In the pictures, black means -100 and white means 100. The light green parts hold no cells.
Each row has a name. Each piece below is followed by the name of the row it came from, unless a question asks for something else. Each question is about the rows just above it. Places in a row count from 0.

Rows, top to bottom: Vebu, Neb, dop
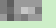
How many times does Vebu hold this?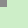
0
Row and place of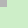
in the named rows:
Neb, 4
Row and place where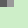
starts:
Vebu, 1
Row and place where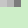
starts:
Neb, 3
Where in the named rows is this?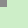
dop, 2
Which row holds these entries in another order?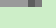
Vebu
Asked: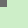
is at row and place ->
Neb, 1

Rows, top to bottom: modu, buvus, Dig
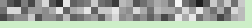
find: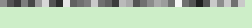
modu
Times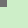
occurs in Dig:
7
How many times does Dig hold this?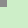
9

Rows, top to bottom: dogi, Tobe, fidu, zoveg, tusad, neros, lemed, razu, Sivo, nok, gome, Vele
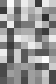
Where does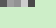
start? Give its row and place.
gome, 3
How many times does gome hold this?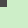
2
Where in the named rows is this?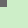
neros, 5
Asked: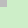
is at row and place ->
Vele, 6

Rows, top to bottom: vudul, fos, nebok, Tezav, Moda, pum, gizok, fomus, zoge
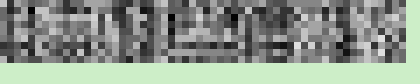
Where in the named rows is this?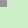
vudul, 15
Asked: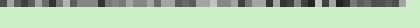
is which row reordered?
Tezav
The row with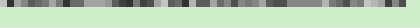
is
vudul
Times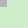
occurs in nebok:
9
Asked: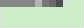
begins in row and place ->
vudul, 41

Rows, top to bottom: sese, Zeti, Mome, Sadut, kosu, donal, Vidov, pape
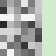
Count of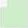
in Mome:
4
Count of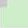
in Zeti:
2
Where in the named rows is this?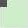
kosu, 5
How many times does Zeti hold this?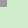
2
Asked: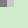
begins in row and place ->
sese, 4

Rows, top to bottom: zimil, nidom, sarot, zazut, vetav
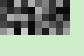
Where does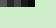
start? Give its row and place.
nidom, 0
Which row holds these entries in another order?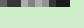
zimil
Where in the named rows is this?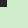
nidom, 1

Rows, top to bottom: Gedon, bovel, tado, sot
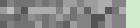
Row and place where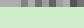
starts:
bovel, 5
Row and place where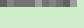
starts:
sot, 0
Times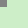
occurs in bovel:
2
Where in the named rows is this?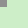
tado, 4
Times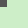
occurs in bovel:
2

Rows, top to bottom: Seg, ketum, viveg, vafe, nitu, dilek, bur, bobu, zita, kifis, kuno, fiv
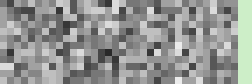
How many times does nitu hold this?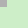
2
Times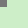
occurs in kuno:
4
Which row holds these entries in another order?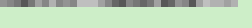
dilek

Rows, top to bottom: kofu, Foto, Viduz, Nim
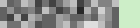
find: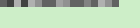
Viduz
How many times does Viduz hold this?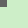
7
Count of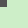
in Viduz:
0
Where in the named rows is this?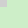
Foto, 14

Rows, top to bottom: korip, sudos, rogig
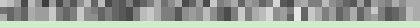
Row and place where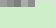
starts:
korip, 53
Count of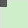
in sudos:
3
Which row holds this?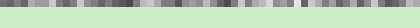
sudos
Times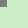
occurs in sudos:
15

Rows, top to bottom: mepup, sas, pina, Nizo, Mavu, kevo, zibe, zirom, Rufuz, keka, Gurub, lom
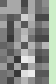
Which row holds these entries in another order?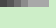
Nizo
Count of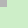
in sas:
0

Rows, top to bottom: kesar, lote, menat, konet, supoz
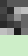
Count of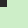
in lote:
1
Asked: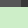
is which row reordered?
kesar
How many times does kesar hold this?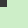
1
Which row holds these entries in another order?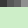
menat
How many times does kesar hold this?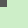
3

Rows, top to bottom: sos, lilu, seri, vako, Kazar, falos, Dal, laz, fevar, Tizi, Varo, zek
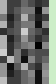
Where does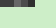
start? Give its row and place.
sos, 1
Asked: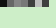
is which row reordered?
zek
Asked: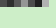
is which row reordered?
falos
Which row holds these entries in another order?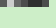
Kazar
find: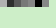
Dal

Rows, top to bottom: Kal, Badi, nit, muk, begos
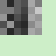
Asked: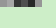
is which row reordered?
nit
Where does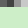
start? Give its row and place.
Badi, 2
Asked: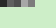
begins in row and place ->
Kal, 1
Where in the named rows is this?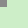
muk, 4

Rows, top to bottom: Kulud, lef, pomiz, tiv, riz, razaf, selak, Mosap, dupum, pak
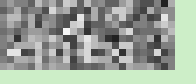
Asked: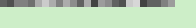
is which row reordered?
tiv
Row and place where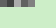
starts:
lef, 11

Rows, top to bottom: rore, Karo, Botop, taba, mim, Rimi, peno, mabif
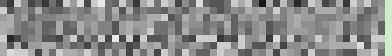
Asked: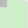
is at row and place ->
rore, 40
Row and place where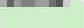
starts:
peno, 22
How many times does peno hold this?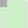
12
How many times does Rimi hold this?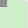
8

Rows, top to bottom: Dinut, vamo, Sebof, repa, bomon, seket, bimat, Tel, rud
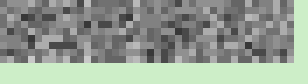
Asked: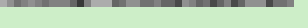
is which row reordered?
seket
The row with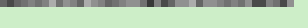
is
Tel
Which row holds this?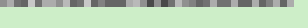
rud
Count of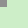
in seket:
8
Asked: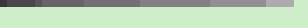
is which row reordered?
repa
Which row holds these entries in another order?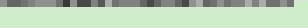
repa
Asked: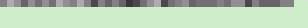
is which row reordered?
seket

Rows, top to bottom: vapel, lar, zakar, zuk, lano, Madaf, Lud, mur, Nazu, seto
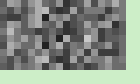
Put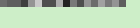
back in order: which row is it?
Madaf
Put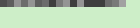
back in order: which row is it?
mur
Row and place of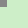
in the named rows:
seto, 2
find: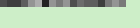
zakar

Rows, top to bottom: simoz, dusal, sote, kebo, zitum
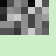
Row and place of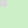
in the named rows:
simoz, 5
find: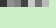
dusal
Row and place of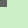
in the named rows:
zitum, 6
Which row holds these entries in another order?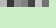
dusal
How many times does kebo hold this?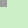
0
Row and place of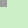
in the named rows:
sote, 6

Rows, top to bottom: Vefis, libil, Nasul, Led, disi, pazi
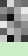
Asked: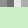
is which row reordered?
libil
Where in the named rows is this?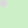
Vefis, 1
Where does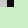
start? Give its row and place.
pazi, 0
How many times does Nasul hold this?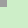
1
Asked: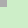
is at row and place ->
libil, 2
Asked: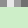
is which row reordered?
Led

